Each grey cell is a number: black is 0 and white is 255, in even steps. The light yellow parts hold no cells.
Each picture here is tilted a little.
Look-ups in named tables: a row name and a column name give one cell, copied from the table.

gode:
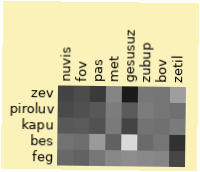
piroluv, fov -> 80
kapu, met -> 122
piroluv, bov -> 118
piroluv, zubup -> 124
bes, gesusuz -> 217
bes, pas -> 154
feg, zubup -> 137
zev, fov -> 76
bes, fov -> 110
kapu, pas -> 82
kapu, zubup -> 115
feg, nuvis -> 104
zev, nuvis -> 67
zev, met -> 132
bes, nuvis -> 114
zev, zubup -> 119
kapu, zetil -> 122
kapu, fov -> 90
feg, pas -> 119
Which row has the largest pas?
bes

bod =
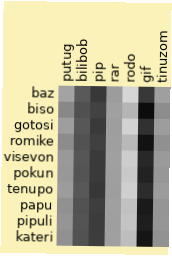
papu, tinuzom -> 149
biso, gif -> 12
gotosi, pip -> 58
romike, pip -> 64
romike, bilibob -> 82
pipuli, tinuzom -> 150
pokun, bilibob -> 84
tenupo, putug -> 156
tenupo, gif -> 44
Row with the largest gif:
baz

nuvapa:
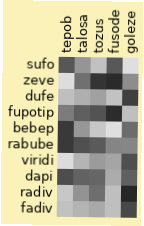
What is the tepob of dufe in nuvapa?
191
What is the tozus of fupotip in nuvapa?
83
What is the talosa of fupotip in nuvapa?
95
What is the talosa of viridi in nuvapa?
180
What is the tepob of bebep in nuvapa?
57
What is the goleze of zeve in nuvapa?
141
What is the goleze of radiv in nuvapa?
38
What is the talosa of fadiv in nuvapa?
180
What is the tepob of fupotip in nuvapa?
124
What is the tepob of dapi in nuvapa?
77
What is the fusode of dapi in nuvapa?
172
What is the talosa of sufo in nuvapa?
149
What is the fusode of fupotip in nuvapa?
44
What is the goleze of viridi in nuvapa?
79
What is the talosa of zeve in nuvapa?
112
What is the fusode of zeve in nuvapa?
42
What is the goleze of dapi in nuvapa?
96
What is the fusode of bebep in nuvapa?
223
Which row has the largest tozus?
bebep

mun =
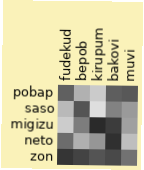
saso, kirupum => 222
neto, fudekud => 108
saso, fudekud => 185
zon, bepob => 67
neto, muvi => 190
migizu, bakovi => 60
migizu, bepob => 125
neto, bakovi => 48
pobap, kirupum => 203
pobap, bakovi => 94
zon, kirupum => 84
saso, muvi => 154
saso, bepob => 84
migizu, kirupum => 42
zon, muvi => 114
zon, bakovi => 73
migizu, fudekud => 204
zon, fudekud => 53
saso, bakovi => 130

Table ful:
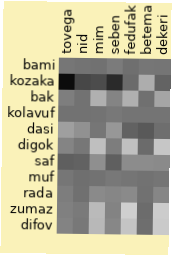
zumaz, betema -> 108
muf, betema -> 114
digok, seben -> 125
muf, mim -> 114
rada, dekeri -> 134
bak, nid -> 114

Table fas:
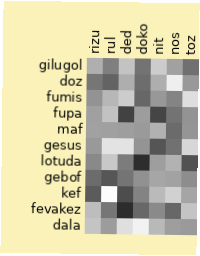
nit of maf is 177
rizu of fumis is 147
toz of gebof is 141
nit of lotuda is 158
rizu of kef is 91
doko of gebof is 145
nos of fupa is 115
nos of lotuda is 178
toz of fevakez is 196
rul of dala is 156
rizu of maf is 161
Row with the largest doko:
dala

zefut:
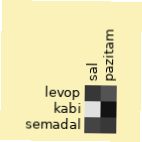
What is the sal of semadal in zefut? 68
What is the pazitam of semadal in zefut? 56
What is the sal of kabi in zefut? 224
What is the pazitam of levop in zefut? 83
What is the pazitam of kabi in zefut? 19
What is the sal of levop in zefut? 55

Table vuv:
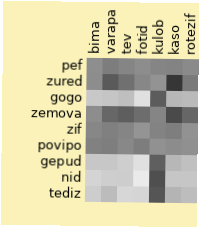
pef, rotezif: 138
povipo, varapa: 126
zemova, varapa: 103
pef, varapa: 125
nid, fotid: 234
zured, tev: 112
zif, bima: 135
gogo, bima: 200
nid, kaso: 198
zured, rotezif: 122
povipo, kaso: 140
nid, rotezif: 198

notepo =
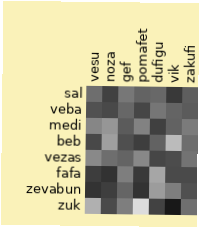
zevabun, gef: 101
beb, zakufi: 109
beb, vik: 187
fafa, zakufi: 74
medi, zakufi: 123
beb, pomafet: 62
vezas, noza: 110
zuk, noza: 74
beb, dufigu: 98
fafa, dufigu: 166
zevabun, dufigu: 156
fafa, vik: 74
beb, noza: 159
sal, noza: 65
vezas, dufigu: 70
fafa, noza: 50
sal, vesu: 110
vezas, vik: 76
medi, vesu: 134

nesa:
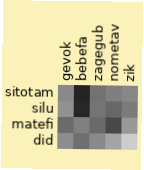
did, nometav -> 163
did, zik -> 204
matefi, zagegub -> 106
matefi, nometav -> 72
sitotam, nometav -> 127
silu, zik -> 123
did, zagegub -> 137
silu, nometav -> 103
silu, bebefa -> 39
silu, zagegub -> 116
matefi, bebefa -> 128
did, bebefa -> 111
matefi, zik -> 152
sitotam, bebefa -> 36
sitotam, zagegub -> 114
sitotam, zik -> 135
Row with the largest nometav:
did

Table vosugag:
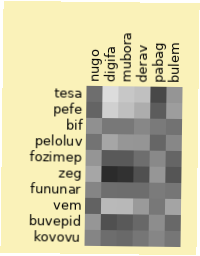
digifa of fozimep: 89
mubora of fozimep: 89
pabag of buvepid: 141
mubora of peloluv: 150
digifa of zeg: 43
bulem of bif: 114
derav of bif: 135
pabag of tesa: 72
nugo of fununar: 133
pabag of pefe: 92
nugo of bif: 144
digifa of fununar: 110
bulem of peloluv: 135
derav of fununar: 109
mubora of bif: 120
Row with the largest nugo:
zeg

